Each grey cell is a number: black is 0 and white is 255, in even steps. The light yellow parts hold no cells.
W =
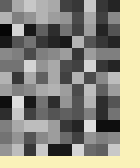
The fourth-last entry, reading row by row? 212
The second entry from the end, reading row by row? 96
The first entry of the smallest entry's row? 5
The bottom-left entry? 148
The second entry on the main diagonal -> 127
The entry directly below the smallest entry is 24
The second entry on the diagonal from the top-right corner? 65
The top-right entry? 36
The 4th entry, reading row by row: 179
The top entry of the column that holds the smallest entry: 96
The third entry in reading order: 200
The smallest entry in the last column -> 14
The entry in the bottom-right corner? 200
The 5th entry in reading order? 169
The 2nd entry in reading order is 169
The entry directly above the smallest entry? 179
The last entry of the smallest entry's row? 84
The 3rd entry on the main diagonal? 24

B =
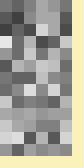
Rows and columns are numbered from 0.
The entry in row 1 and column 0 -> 88
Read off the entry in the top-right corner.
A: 118
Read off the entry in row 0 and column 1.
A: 99
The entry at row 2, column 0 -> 64
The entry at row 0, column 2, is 128
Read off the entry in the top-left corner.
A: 118
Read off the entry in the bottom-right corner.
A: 138
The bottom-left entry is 150
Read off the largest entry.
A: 230
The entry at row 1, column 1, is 64

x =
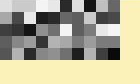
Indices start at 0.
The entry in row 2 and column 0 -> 63
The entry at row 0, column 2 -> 202
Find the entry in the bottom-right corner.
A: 10
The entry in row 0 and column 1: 202
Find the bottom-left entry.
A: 85
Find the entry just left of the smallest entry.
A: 63
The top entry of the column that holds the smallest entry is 103
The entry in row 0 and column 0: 223
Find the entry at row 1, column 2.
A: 232

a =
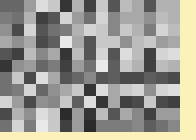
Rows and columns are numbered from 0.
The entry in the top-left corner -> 103
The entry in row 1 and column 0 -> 124
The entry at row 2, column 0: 144
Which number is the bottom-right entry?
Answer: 135
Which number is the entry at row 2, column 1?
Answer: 74
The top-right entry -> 178
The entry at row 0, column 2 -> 156
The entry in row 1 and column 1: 113
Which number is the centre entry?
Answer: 113
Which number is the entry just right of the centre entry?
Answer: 233
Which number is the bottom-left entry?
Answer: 113
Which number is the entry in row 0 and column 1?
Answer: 103

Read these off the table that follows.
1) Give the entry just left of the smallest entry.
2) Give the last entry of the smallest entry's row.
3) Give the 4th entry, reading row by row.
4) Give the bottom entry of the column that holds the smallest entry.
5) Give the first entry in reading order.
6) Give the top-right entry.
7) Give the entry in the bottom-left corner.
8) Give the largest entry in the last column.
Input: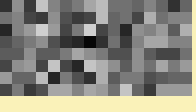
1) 38
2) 131
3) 196
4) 166
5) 49
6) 101
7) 69
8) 175

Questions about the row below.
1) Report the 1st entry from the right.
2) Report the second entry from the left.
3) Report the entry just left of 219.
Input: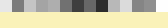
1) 254
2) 124
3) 184

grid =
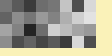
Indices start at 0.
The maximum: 226
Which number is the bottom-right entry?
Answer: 78
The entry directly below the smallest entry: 99
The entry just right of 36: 109
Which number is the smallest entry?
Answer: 36
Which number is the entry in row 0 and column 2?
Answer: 59
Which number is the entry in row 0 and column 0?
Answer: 118
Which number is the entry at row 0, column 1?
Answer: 90

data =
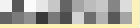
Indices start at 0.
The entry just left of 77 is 122
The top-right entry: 220
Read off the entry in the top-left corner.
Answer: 242
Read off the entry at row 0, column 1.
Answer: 88
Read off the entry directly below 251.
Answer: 144
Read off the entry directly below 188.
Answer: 110
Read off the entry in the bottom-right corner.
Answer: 165

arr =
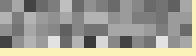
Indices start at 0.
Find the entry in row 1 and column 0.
179
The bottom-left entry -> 67
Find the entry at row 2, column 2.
167
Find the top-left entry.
125
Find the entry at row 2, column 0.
144
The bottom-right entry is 167
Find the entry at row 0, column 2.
67
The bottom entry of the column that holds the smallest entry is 58
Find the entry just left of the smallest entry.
179
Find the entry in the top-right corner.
167
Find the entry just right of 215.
135

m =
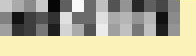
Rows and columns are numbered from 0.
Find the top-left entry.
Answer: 201
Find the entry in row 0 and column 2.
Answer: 139
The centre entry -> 107
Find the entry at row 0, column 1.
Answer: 170
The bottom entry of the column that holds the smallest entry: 30
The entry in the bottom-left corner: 159
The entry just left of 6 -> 201
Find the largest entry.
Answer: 247
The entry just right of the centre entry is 223
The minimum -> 6
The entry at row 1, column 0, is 129
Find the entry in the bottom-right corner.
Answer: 148
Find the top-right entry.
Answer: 129

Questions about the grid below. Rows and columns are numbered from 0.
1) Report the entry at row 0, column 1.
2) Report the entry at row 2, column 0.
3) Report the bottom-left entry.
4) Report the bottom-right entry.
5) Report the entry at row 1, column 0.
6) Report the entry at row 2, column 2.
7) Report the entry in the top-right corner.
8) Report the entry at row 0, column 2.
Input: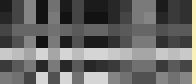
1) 69
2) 69
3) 122
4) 133
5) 39
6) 102
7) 48
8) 133

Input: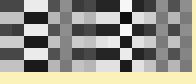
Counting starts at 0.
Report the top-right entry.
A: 142
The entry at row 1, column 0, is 194
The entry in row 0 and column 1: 71
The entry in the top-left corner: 71
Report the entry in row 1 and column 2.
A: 26
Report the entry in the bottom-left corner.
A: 194
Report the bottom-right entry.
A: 122
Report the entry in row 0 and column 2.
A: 235
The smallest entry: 14
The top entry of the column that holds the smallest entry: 247
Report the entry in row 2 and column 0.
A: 71
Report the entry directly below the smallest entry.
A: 247
